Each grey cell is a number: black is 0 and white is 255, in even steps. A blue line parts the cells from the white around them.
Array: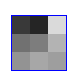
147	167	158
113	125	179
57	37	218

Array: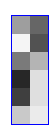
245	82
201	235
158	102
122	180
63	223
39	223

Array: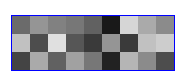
193	77	224	86	58	149	58	193	205
107	149	129	119	97	25	214	170	139
68	170	97	161	119	34	181	139	77

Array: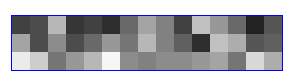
235	205	117	152	183	246	140	129	140	140	152	164	117	216	173
164	76	140	76	105	152	117	183	129	96	45	193	173	86	96
65	76	183	54	65	45	105	164	129	65	193	152	105	34	86

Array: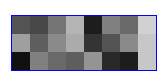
159	94	138	171	52	84	138	199
84	72	117	180	29	128	105	209
17	128	105	94	148	41	29	199

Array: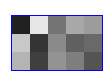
200	52	138	96	105
180	63	147	126	84
33	230	116	168	156

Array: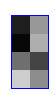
205	140
111	68
30	152
8	174
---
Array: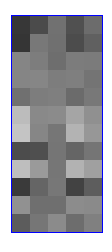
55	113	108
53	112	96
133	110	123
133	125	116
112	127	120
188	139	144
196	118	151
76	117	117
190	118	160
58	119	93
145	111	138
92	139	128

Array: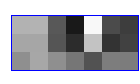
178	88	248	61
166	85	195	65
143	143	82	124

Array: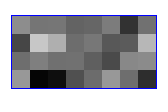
141	118	102	50
70	175	119	91
110	112	95	136
152	14	108	110

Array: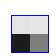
227
28

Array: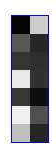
4
87
52
232
54
240
191

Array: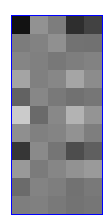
18	125	66
124	144	113
133	120	130
164	135	140
98	121	118
203	136	148
143	132	126
54	117	95
153	134	154
107	126	121
126	121	118
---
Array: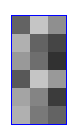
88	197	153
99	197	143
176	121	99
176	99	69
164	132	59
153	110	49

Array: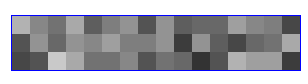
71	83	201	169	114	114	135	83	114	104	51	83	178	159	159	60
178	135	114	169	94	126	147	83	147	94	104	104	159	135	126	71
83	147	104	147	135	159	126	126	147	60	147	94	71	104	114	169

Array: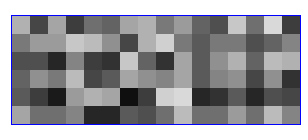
177	70	165	61	111	99	165	177	121	155	99	79	199	111	217	61
121	155	155	199	187	144	70	177	208	121	90	121	121	79	99	132
99	144	121	187	70	90	165	144	132	165	90	132	144	70	144	50
165	111	111	132	38	38	90	79	111	187	111	111	155	111	187	132
79	79	38	132	61	50	199	99	50	165	90	144	177	99	187	177
90	61	26	155	177	165	15	61	208	217	38	50	90	38	79	70

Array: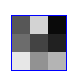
231	146	180
108	67	33
87	211	10

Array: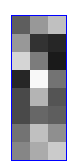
134	171	203
94	152	192
115	192	143
38	248	115
73	103	94
73	180	84
152	50	38
213	124	26

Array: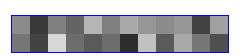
118	67	215	109	90	109	45	193	90	169	118	79
139	57	128	99	181	128	169	150	139	150	67	160

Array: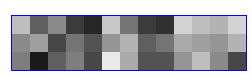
190	95	138	59	38	200	116	59	48	211	190	179	211
126	26	95	126	71	233	170	83	83	149	190	138	71
138	159	71	116	83	149	179	95	116	170	159	149	179

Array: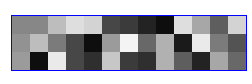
155	14	234	71	47	199	59	47	177	94	35	167	104
135	135	189	222	211	71	59	35	14	222	167	94	211
146	189	123	71	14	155	244	104	177	26	234	123	83

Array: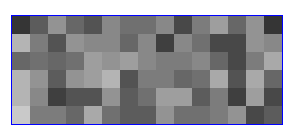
53	92	147	103	83	136	112	112	136	72	124	158	103	147	53
201	124	124	103	169	112	92	92	147	112	112	124	147	72	92
103	112	103	112	158	147	158	136	124	124	136	103	72	124	169
180	147	92	147	158	180	83	124	124	103	112	169	83	169	103
180	124	83	147	136	136	103	136	63	136	112	72	72	147	136
180	136	63	83	83	147	92	112	158	158	92	124	63	158	72
